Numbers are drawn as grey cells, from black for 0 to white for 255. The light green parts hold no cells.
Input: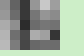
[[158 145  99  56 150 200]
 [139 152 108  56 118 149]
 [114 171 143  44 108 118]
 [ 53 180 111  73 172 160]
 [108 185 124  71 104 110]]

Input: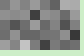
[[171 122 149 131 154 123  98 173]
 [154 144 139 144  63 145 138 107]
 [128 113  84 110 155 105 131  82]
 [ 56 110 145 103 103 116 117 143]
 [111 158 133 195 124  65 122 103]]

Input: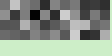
[[ 47 116 195 127 109  44 132 102 121  54  59]
 [ 72 144  56 126   3 136  43 205 145  62 122]
 [117  84  86 177 122  64  90 117 190 183 101]
 [173 106  99  89 130 108 139  88 205  41  51]]

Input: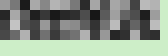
[[179 155 120  27 169 135 180 164 121  43 166  79 167 147  67 186]
 [157  38 168  92  31  56  25  40  47  77  23  91 160 100  78  30]
 [188  65 195  80  66 152  70 146 139  94  51 115 187  57 100  55]
 [ 47  72 106 177  62 113  58 100 114 177  59 152  38  48 173  55]]

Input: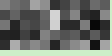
[[ 92 132 110  99 163 143  49  67  99  65 107]
 [137  72  99  66  67 102 211  81 133  46  34]
 [ 41 118  37  80  70  96 208  42  41 125   8]
 [ 54  35  33  64  40 130 100  82  92  50  91]
 [164  45 172 109 137 117  36 107 138 158  18]]

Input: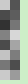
[[ 84 203]
 [ 93  75]
 [118  50]
 [215 130]
 [165  75]
 [125 195]
 [ 77 119]
 [155 202]]

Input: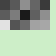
[[ 58  66  89 143 101]
 [143  92 124  26  96]
 [167 226  84 106 162]]
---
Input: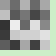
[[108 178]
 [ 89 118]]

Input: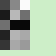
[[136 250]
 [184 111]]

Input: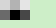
[[179 229]
 [  1  71]]

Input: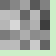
[[134 162]
 [185 101]]

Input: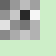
[[152 188]
 [199  40]]

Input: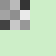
[[186  52]
 [143 234]]
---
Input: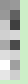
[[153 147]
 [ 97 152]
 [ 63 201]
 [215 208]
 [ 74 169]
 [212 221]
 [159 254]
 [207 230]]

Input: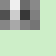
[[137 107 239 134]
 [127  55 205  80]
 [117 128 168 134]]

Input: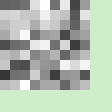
[[155  69 233 112 254 224 113 101  98]
 [228  87 193 206 240 198 200 214 209]
 [175  97 157 200 215 173 209 206 188]
 [161 143  71 166 158 114 248 204 168]
 [119  61 215 112 240 230 118 108  79]
 [187 154 101 179 154 133 216 178 190]
 [245 218 242 142 150 170  76  83 198]
 [ 84 153 150  61 139 206 115 113  54]
 [189 160 102 168 168 134 253 195 185]]

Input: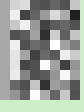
[[198  82 102  81  89 221 212 167]
 [ 32 172 217 155 100  66 239 167]
 [ 80 102  91  66 152 238 199 167]
 [195  96 206  48 162  91  80 168]
 [125 161 254  94 108  80 239 168]
 [202 236  89 106  65 165 228 168]
 [148  65 162 251  80  70 228 167]
 [162 247 149  91  80 132 234 167]
 [ 84 140 158  50 197  79 104 167]
 [ 81 200 101 171 253  99 148 166]]

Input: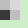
[[217 189]
 [191  57]]

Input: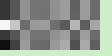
[[107 156  96 157 145 115 116 146  86  54]
 [107 155  98 157 145 114 116 146  86  54]
 [166  94 181  91 110 156 154 108 198 246]
 [107 157  96 158 145 115 116 147  86  55]
 [ 95 169  81 171 153 105 109 154  64  16]]

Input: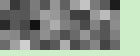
[[ 28  90 122 195 159  97 149  85 123  85  56 138]
 [135 187 154  61  64 119 152 161 120  87  89  83]
 [140  86 131  74 113 128 172 139  18  71  88  41]
 [127  86 102 150 106  80 118 143 107  87 135 140]
 [103  68 133 103  74 174  89  71 107 207 161 107]]

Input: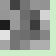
[[147 148 116  65 152]
 [211  90 109 156 150]
 [165  59 115 154  28]
 [133 100 110 115 226]
 [174 174 140 117 164]]
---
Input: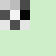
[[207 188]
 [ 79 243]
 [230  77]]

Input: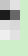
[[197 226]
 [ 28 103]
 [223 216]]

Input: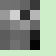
[[113 112]
 [153 208]
 [113 133]]

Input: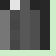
[[ 36 228]
 [118  72]
 [118  69]]

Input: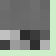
[[110 104]
 [107 105]
 [108 107]]

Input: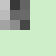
[[197  56]
 [187 103]
 [163 140]]
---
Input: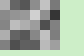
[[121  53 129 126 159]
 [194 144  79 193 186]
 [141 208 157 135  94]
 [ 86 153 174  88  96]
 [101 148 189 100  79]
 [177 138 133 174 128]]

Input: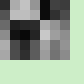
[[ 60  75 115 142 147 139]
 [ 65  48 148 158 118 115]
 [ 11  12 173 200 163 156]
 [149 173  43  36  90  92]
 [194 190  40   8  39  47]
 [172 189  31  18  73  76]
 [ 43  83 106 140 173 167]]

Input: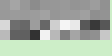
[[145 147  87 199]
 [157 143  57 144]
 [150 160  88 138]
 [148 155 233 165]
 [153 154 245 128]
 [151 150 207 184]
 [150 162 103 242]
 [140 156 157  50]
 [152 154 104  96]
 [165 155 110  97]
 [154 153 216 186]]

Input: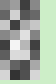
[[136 104 198 131  64  94 168 214]
 [ 62  86 171 224 183 215  77  80]
 [157 209  63 165 244 218  99  51]
 [134 101 199 135  63  94 168 213]]

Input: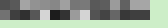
[[166  64]
 [164  63]
 [ 97  56]
 [155 102]
 [ 93  68]
 [ 89  83]
 [121 212]
 [118 155]
 [160  51]
 [135  28]
 [142 213]
 [146  87]
 [164  48]
 [ 89  63]
 [ 80 114]]

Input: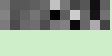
[[ 96 114  66]
 [ 16  20 171]
 [ 86 105 104]
 [ 67 205  10]
 [120  94 129]
 [194   1 119]
 [105  92  77]
 [ 95 116 110]
 [ 88  98 105]
 [ 87  83  75]
 [122 131 123]]

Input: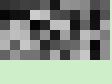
[[ 97  81 171 123 142 142]
 [ 74  13  16 159   6  20]
 [136 127  98 189 164 198]
 [143  37  16  53 104 156]
 [147  70 193 161  99  48]
 [ 20  78 191  23  79 171]
 [ 95 189  37 144  35  77]
 [ 62 205   5  66 161 115]
 [ 64  18 157 184 198 115]
 [ 55  16 187 190  92 148]
 [ 48   6  74 171 180  99]]
